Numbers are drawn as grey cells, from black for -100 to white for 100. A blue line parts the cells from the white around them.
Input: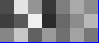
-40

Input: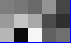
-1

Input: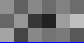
13

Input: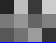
-72

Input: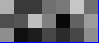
39

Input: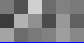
-4

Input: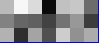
46
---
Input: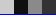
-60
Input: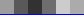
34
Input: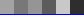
-64
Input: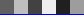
23
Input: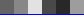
23
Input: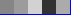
34
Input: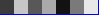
82
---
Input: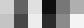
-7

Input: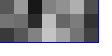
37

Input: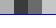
-16

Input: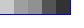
-34

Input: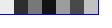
-43

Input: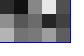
81

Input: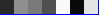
-92

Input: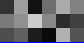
34

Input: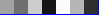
43
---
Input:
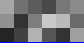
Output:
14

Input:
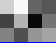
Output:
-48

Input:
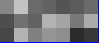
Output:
-39

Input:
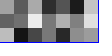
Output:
-23

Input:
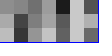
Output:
33

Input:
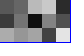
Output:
-54

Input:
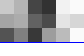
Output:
29
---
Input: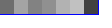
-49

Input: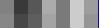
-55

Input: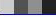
-73

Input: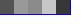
-57

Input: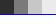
-64

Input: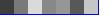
-52

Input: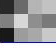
-81

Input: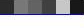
-81

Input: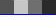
-67
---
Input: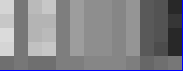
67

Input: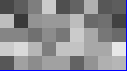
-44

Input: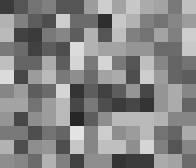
-54

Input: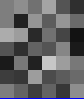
-1

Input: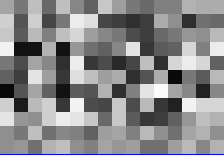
29

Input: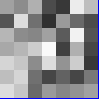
26

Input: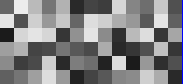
-20
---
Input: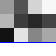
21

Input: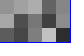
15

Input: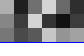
37

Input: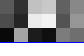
-30

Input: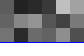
-28

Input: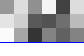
19

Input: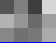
-34

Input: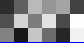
-65

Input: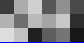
-53

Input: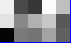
88
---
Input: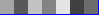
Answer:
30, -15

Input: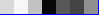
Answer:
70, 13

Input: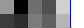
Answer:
19, 42

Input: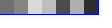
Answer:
-12, -64

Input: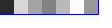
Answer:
-67, 19

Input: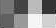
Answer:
-8, 63
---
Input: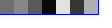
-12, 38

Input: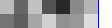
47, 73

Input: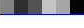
3, -96

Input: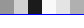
18, 38

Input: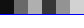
-88, 65

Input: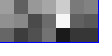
24, -58
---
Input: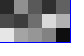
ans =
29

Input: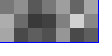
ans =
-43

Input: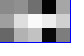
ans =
40

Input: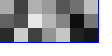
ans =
61

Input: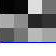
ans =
-7

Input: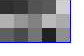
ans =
-41

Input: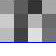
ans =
-49

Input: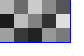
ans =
-56

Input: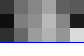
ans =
-19

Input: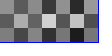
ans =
-44
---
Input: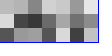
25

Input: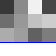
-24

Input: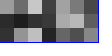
50

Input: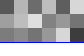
-9

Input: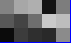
-63

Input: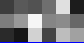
65

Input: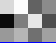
-12

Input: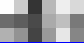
-47
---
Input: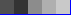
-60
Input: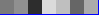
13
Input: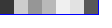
61
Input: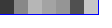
7
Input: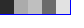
34
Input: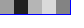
-75
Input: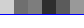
-13
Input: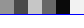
-43
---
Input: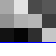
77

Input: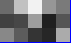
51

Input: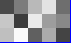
-3

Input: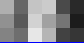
-20

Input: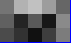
40

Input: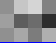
55

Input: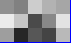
1

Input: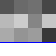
-17
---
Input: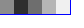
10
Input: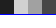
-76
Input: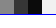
6
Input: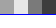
28
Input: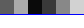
-27
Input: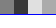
0
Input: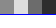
8
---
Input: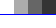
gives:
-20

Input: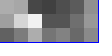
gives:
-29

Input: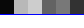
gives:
-6

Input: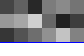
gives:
8

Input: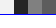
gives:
0

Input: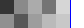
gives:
-9

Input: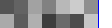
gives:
60

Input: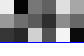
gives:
75

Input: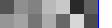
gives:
-68
